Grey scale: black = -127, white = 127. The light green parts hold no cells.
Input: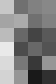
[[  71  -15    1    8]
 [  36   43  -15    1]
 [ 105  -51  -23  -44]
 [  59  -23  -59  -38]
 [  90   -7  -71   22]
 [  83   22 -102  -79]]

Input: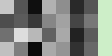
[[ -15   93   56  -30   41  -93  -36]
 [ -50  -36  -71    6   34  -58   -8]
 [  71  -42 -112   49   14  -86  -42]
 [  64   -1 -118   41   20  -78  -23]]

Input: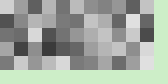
[[-12 -19  88 -45 -12  22  46  67  14  74 -52]
 [-45   8  53  38  -5 -12  67  46 -25  96 -25]
 [ -5  74  22  59  88  -5   2  38 -19  30  96]
 [ 38 -60  14 -68 -38 -25  30  53  67  14  88]
 [ 80  30 -32  53 -12  59  14   2  22 -32  67]]

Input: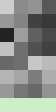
[[-23 -16  71  58]
 [ 77  11  18 -39]
 [ 52  37  -2  45]
 [ 24  -9 -23  18]
 [-92  30 -31 -54]
 [ 65 -16 -47 -62]
 [ 24   4 -62 -70]]

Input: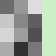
[[-19  23  93]
 [ 43 -78  -7]
 [ 72   7 -32]
 [ 86  30 -47]]

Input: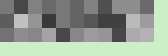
[[-34  64  21 -70  -7 -28 -41 -63 -63  58  28]
 [-13  13   7  36 -56   7  28  21 -56  43  50]
 [ -7 -56   1 -21  -7 -28   1 -48  13  13 -21]]

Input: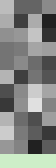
[[-71  16  96   3]
 [-49  10  76  37]
 [ 16  23  68 -78]
 [ 44 -64  44 -94]
 [-11  -5  37  30]
 [ 52 -64 -11 -43]
 [-11  10 -19 -56]
 [ 60 -27 -27  10]
 [ 76  -5 -35 -71]
 [ 52 -19 -49  30]
 [ 23   3 -94 -35]]
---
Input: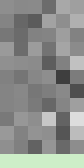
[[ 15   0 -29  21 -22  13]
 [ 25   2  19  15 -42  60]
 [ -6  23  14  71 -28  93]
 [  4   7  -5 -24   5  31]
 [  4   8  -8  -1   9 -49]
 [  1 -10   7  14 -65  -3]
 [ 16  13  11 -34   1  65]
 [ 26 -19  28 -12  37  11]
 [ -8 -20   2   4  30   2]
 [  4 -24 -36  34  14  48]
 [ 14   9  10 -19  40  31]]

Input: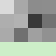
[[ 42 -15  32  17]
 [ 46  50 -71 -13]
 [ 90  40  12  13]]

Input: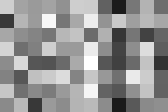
[[  10   57  -71   26   12   52   58   12 -101  -38   10   15]
 [  70  -15    9   -4   26   53  117  -28  -41   16   67  -29]
 [   2  -40   64   75   92    4   70   24  -15  106   76  -28]
 [  12   88  -41  -44  -21   42  127  -41  -63  -21   67  -77]
 [  84  -16    0   79   26   26  107   13  -60   14   93  -34]
 [  39   14    4   -9   55   67  -20   49  -73   -9  -61  -26]
 [ -70   53   27  119   -9   40  109   19   73   31   57   39]
 [  79   35   26   35   17   78   76  -30 -100   -8   51  -18]]

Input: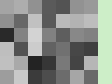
[[ 29  73 -68 -50 -19  38 -22]
 [ 64  41 -92 -73  -6 -59  54]
 [ 62 -45  76 -29 -14 -56 -64]
 [-86   3  83   1 -33   8   1]
 [ 16 -24  65 -38  58  51  61]
 [ 36  45  17 -37 -44  18  25]]

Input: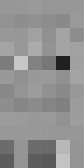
[[-34  20 -34 -38  67  20]
 [-19  21 -19 -21  56  21]
 [ 24  24  25  23  23  23]
 [ 28  27  24  26  18  29]
 [ 14   6  11   5   0  28]
 [  8  20  29  17  10  24]
 [ 25  16  25  26  16  36]
 [ -3  71   1  -8 -94  32]
 [ 36  24  43  19  36  33]
 [ 24  23  33  16  36  13]
 [ 18  14  17  13  10  26]
 [ 23  24  26  22  22  23]]

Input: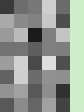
[[ -39   11  -26   33  -60]
 [  19   33  -39   13  -78]
 [ -29   79  -19   17   15]
 [  29   81  -54   94  -48]
 [ -12  -11  -33    0   -1]
 [  26   59 -101    0   67]
 [  41   10    1   71  -49]
 [ -69  -18   -8   78  -20]]

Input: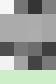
[[114  35 -60  -6]
 [-49  -7 -18 -64]
 [ 43  43  45  38]
 [ 43  43  44  38]
 [118 -10 -75   0]]
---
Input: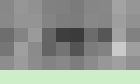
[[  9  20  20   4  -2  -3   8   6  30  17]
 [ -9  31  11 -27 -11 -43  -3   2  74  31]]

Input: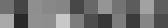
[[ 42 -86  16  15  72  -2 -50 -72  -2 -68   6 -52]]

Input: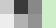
[[109  50  19]]

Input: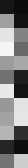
[[  32 -109]
 [ 117  -22]
 [ -14  -97]
 [  24   99]
 [  53  -82]
 [ -11   77]]

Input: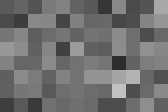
[[-53 -66   8   7 -58   1 -25 -23 -56 -50   4  21]
 [ 23  13 -30   6 -62  27 -31 -34  13 -16  16   7]
 [-32  11  -4 -28   2 -12  19  20  37  51 -25 -46]
 [-65 -38 -69 -14 -23 -16 -21 -50 -50 -18  14 -31]]

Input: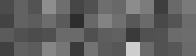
[[-60 -29 -34 -18 -37 -82 -23   3 -15 -39 -21 -54 -43 -19]
 [-62 -30 -35   6  -9 -69 -12 -36 -40  77 -21 -45 -40 -21]]

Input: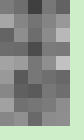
[[ 38   5 -11   4  24]
 [-18 -20 -51  -4  -6]
 [ 25 -37  -8 -16 -23]
 [ 33 -14  -9  -4  13]]

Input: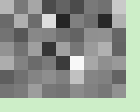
[[-21  47 -19  94 -90   0 -17 -87  48]
 [ 19 -13  31 -74  33  -9  27  49 -28]
 [-33 -14   4  14   0  65   5   1 -28]]
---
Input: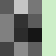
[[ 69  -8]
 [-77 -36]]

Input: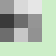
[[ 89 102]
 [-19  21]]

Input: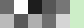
[[127 -98]
 [-38  47]]

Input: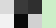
[[ -69  -80]
 [-117   81]]

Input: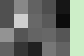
[[  8 -29]
 [ 79 -23]]

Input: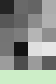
[[-22 -27]
 [-28  12]]

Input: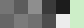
[[-35  14]
 [ -4 -15]]

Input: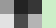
[[-92 -73]
 [-52  52]]
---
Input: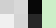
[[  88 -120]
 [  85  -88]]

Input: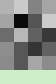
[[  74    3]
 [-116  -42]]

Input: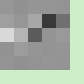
[[17 21]
 [22 39]]

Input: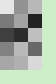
[[ 18  56]
 [ 35 -93]]

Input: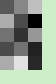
[[   7   63]
 [ -52 -127]]

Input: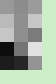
[[12 27]
 [15 70]]
